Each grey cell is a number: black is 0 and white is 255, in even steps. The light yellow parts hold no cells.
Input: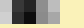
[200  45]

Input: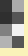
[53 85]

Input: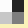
[252 126]

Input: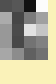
[ 80  70 226 129]

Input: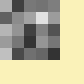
[177 140  65 149  51]

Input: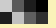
[204 192]

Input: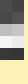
[76 82]

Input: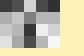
[ 60 197  54 183]
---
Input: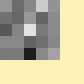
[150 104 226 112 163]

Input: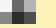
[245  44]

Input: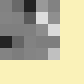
[130 130 128 126 192]

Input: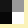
[ 20 253]

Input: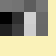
[118  47 204]

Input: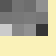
[ 86 120 145]

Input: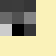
[59 81 53]

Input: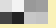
[221  35]
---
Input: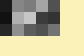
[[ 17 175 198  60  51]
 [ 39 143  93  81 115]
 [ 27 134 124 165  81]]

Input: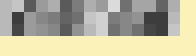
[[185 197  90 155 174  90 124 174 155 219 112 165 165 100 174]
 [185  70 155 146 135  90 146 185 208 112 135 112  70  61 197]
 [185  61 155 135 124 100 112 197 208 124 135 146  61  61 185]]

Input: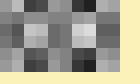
[[153 187  63  74 153 142  54  33 175 163]
 [153 175  63  74 153 130  54  33 175 163]
 [142 163  85  95 142 130  74  63 153 142]
 [130 118 142 142 130 130 153 163 118 118]
 [118  95 175 163 107 118 187 196 107 107]
 [107  85 196 187 107 118 207 219  95  95]]

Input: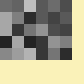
[[ 35 167  35  55 147 127]
 [136 157 179  55 117  44]
 [167 127  44  89  67  89]
 [108  99 191  89 108  77]
 [167  55 117 147  77  67]]

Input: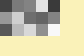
[[152 207 110 100 131]
 [ 88 186 216 143 248]
 [ 67 122 131 226  58]]

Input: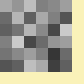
[[128 202  72 107 149 158]
 [107 181  96 169 128  84]
 [169 149 190 128 137 158]
 [116 137 158 128  54 107]
 [ 96 116 181 137  72 202]
 [ 84  96 190 169  63  96]]
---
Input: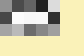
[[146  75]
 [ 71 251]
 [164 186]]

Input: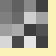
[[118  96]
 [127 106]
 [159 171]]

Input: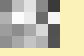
[[119 191]
 [177 252]
 [157 141]]

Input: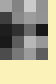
[[167 131]
 [ 63 137]
 [ 30  48]]

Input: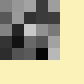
[[132 151]
 [ 88 154]
 [131  37]]

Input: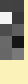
[[ 66  65]
 [243  56]
 [ 76  95]]

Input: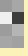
[[154 167]
 [240  61]
 [156 181]]

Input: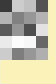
[[ 57 204]
 [180 129]
 [ 90 149]]
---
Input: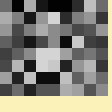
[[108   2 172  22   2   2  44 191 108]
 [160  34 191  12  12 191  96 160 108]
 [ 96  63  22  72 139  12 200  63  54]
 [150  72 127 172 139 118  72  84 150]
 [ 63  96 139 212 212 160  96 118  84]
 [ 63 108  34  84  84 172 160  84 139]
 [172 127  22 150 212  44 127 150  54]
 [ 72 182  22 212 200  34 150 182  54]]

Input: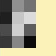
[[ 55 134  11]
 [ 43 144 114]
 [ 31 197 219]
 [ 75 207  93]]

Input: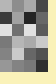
[[225 112 225  91]
 [151 131 121  47]
 [182 141 170  71]
 [ 59 161  36 103]
 [121 182 170 202]
 [131 202 103  81]]

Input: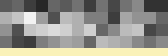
[[114  71  61 126 146 166 157 102 187 176 166 137 114 137]
 [146  80 196 207 219 207 176 207 102 137 187 196  71  90]
 [ 90 102  61  39 102  90 114  61 114  71 114 137  50  50]
 [176 196 242 157  80 187 176 126 126  61 166 146 146 102]]

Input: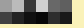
[[ 65  35  16   7  45  25]
 [158 187  55 208 104  95]]

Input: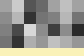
[[116  51 174 150 192 174 150]
 [128  73 215 140  62 140  42]
 [140 183  51 116 128 183 116]
 [162 203  85 105 162 192 162]]

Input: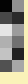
[[195  33]
 [ 72  42]
 [176 113]
 [  3 145]
 [229 156]
 [ 81 167]]

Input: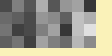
[[116  64  74 127 162  54 192 224]
 [106  95  74 150 138  95 192 174]
 [ 95 116  64 162 127 106 183 138]
 [ 74 127  86 174  86 150 162  54]]
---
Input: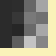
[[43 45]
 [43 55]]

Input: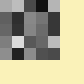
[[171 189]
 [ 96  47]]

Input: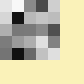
[[229 248]
 [214  20]]

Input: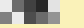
[[235 108]
 [128 234]]

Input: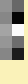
[[146 103]
 [135   5]]

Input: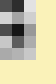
[[ 80  45]
 [211 164]]
